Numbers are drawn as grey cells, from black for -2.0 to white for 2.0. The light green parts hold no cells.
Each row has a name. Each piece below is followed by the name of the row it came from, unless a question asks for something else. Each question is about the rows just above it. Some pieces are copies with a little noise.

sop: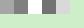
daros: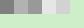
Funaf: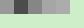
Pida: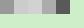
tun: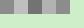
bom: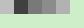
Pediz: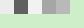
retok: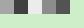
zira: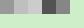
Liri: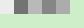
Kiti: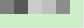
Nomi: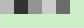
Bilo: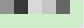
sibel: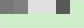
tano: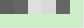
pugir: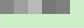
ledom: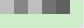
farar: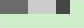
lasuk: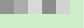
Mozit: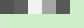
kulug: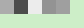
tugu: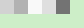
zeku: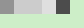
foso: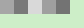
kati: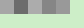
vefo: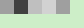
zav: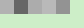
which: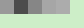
Funaf
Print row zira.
[ 0.4  1.0  1.2 -0.7  0.1]
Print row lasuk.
[0.3 0.7 1.4 0.2 1.3]
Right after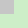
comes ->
[-0.4]

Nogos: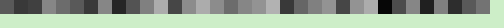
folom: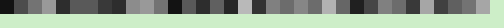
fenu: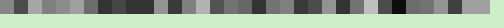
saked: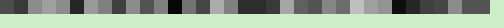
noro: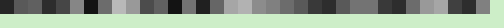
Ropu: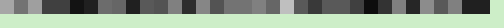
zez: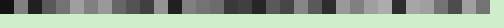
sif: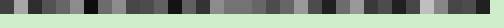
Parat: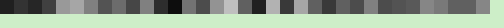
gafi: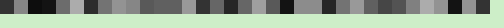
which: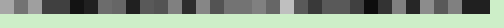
Ropu
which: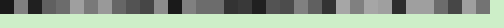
zez
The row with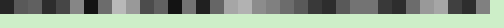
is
noro
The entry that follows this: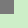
[-0.5]
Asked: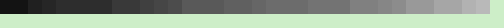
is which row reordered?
noro
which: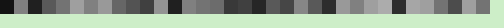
zez

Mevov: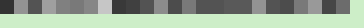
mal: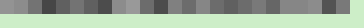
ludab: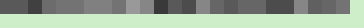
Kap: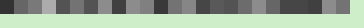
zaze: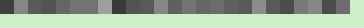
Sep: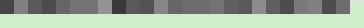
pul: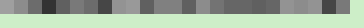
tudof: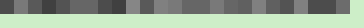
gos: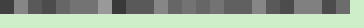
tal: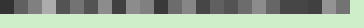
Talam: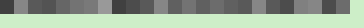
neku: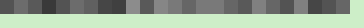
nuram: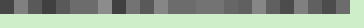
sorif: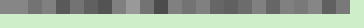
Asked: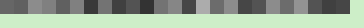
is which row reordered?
tal
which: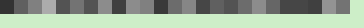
tal
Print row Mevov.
[-1.2  0.3 -0.7  0.5  0.0 -0.1  0.1  1.1 -1.1 -1.0 -0.7  0.2 -0.8 -0.1
 -0.7 -0.7 -0.6 -0.6  0.3 -0.7 -0.8 -0.1  0.4 -0.9 -0.3]
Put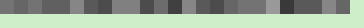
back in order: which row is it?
gos
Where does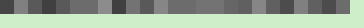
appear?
nuram

